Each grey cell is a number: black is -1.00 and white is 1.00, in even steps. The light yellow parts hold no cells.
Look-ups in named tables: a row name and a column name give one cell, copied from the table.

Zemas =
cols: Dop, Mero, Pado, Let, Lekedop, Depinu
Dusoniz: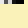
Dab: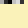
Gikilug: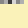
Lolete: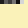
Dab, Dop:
0.34
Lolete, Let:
-0.10
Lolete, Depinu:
0.67
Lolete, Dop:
-0.77
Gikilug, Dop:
0.05
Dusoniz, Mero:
-0.35
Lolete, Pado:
-0.52
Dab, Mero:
-0.66
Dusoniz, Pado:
0.69
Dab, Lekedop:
0.72
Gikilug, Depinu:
0.38
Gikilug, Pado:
-0.54
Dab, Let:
0.51
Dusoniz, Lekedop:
-0.96
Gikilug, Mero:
0.37
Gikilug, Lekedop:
0.06
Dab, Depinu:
-0.59
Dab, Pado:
-0.98
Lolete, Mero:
-0.26
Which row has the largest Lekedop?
Dab

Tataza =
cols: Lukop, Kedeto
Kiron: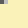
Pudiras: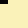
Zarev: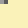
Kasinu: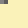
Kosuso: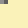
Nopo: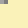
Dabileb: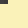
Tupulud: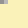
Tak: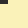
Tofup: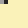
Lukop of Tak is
-0.65
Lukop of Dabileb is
-0.50
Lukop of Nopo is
0.29
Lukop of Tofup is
0.27
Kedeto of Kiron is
0.51
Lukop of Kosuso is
0.13
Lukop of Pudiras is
-0.95
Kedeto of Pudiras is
-0.94
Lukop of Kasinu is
0.03
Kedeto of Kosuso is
-0.26
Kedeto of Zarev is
-0.29
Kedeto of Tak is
-0.64
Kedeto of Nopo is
-0.01
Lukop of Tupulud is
0.15
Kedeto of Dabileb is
-0.53
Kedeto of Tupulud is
0.46
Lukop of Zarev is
0.23

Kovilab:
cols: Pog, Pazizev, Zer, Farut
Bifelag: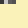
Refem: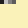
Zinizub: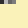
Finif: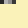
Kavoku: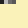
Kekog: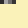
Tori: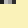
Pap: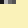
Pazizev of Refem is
0.53
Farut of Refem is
-0.28
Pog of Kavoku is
-0.74
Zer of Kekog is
-0.13
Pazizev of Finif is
0.40
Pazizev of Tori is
0.48
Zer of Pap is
-0.16
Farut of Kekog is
-0.58
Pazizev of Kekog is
0.30
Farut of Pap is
-0.34
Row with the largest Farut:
Zinizub

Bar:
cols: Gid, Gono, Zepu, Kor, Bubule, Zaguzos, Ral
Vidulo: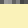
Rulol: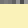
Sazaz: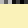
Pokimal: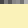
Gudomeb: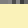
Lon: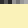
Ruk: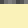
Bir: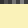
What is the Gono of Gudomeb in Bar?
-0.01
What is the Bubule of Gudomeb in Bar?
0.05
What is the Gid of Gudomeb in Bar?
-0.01
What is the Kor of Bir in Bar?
-0.08
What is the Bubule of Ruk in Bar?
-0.43
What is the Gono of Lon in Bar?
-0.30
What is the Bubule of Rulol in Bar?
0.16
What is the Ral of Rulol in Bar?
0.18
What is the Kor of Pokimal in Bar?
0.05
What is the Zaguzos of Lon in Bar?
0.18
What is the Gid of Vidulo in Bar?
-0.29
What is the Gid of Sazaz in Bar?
0.46
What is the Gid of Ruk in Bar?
-0.42
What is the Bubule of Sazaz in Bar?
-0.52
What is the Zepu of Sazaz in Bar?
0.51
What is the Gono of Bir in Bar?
-0.36
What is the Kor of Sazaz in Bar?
-0.90
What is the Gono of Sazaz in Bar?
-0.29
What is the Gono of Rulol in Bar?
-0.02
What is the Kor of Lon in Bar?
0.17

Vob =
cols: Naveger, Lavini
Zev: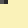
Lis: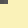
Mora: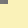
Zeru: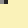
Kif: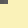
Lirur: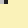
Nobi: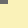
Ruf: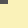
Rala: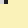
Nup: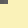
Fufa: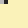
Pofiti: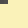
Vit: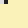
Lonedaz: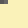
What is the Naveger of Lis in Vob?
-0.36
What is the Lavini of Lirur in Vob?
-0.76
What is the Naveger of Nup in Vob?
-0.28
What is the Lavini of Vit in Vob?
-0.74
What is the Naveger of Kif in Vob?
-0.30
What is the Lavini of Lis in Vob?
-0.31
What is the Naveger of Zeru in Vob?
0.12
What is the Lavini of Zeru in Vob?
-0.72
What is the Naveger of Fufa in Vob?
0.47
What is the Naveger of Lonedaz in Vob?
-0.31
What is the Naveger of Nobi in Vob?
-0.16
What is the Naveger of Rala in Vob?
0.71
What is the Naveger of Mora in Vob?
-0.06
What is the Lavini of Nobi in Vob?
-0.15
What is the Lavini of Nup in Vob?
-0.24
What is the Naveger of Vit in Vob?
0.76
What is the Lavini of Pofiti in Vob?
-0.37
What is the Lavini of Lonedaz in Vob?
-0.18

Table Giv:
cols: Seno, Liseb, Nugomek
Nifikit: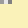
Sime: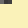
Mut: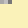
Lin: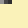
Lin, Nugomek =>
-0.63
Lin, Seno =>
0.17
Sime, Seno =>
-0.16
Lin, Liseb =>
-0.45
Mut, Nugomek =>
-0.06
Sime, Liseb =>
-0.55
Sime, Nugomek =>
-0.50
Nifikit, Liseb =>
0.83
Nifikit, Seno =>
0.22
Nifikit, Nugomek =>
0.01
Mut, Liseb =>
0.51
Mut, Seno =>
0.33

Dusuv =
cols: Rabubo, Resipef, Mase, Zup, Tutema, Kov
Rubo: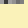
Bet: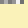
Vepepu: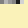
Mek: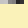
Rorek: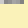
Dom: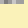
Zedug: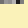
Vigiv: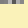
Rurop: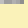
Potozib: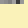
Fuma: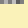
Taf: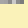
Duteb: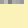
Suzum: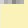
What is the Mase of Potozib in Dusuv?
0.00
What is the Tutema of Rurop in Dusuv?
0.30
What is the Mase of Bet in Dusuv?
-0.04
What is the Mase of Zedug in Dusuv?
0.13
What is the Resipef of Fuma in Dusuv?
0.41
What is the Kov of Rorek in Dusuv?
0.02
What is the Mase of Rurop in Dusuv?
0.25
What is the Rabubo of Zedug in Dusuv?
-0.12
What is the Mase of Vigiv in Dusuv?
0.45
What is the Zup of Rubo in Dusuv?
0.13
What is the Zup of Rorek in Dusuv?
0.29
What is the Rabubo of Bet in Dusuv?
0.03
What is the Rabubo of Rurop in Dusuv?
0.50
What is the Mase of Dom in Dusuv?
0.20
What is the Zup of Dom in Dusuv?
0.56
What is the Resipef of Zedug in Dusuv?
0.19

